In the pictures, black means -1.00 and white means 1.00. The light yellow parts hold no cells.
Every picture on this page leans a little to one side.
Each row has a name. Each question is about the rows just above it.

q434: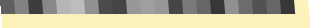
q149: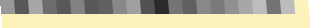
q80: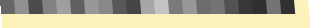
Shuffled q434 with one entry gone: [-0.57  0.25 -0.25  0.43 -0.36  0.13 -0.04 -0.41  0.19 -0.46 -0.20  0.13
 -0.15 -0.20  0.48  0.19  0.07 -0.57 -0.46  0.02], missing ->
[-0.52]
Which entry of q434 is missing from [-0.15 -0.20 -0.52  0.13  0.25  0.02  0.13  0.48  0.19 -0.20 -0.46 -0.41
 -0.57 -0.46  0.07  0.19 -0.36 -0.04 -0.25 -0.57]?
[0.43]

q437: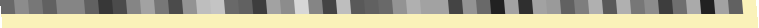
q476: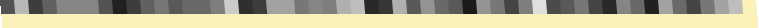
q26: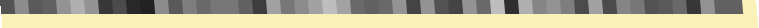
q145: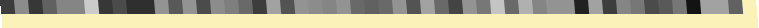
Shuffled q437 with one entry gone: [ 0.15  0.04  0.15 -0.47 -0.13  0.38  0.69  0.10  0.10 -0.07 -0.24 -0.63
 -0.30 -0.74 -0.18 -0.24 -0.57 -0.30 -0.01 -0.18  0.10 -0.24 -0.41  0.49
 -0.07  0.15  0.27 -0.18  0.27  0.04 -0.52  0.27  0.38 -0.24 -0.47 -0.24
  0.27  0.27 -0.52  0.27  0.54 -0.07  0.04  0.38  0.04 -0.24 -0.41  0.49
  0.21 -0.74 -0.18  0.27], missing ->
[0.33]
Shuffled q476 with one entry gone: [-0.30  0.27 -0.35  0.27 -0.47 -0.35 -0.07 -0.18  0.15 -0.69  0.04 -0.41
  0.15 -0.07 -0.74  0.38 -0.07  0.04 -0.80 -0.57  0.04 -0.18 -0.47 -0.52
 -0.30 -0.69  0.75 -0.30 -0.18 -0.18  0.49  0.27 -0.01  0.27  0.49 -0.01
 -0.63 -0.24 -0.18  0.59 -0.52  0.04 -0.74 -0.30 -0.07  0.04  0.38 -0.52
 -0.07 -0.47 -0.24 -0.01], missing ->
[0.44]
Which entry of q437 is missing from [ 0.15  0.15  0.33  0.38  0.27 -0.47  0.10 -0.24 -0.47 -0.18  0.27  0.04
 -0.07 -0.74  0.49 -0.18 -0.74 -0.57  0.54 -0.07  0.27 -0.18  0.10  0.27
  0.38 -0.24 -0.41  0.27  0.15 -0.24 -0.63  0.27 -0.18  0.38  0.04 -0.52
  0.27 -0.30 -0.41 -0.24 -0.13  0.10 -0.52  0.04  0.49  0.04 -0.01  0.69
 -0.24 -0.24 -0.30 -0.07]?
[0.21]
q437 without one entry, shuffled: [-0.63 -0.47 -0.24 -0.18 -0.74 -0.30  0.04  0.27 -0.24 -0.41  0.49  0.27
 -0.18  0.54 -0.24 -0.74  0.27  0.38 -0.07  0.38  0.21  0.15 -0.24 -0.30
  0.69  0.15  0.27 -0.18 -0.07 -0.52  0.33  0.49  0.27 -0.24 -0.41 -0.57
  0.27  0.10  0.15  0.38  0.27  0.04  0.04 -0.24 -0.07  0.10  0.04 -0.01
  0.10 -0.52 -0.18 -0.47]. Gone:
[-0.13]

